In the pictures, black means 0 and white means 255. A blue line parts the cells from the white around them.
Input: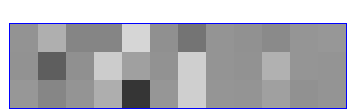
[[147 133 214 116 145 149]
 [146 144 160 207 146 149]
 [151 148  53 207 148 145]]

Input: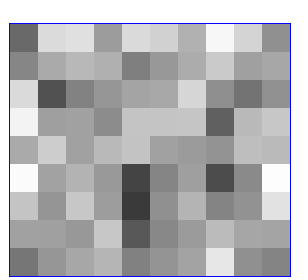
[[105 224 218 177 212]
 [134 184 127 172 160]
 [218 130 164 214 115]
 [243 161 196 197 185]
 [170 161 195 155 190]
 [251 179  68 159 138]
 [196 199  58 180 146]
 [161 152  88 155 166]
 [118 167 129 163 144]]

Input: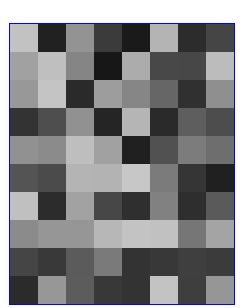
[[194 147  26  44]
 [161 133 172  71]
 [152  42 134  48]
 [ 51 145 181  94]
 [145 190  32 124]
 [ 84 180 199  53]
 [192 162  47  46]
 [139 150 195 118]
 [ 69  91  51  63]
 [ 43  92  51  62]]

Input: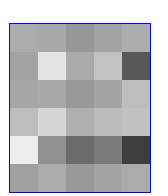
[[173 151 173]
 [163 170  88]
 [166 153 189]
 [189 175 194]
 [237 107  62]
 [160 153 171]]

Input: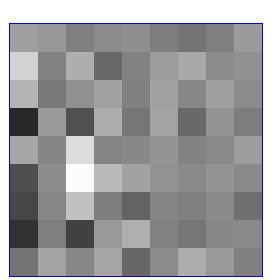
[[159 127 143 116 155]
 [210 174 130 169 145]
 [180 144 129 135 139]
 [ 40  80 118 105 125]
 [166 220 136 130 157]
 [ 78 252 162 138 138]
 [ 70 193  99 128 111]
 [ 49  65 175 118 137]
 [115 136 103 173 128]]

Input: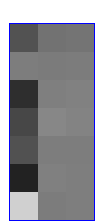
[[ 82 116]
 [125 124]
 [ 46 129]
 [ 71 131]
 [ 81 125]
 [ 34 126]
 [208 126]]

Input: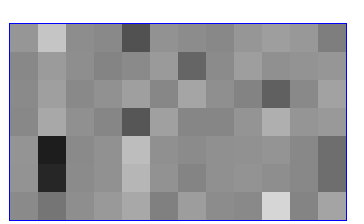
[[150 141  81 140 150 152]
 [136 142 138 101 158 147]
 [138 137 159 165 131 137]
 [136 144  86 134 148 149]
 [148 138 189 139 145 136]
 [147 139 182 132 147 136]
 [138 142 168 157 137 132]]
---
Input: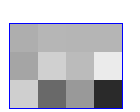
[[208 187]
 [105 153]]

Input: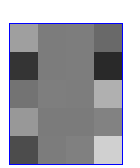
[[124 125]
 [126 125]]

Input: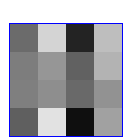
[[150  97]
 [142 105]]

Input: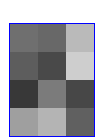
[[ 73 206]
 [123  71]]

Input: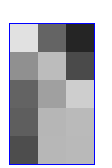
[[188  74]
 [160 206]]

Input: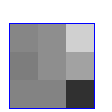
[[142 162]
 [131  48]]
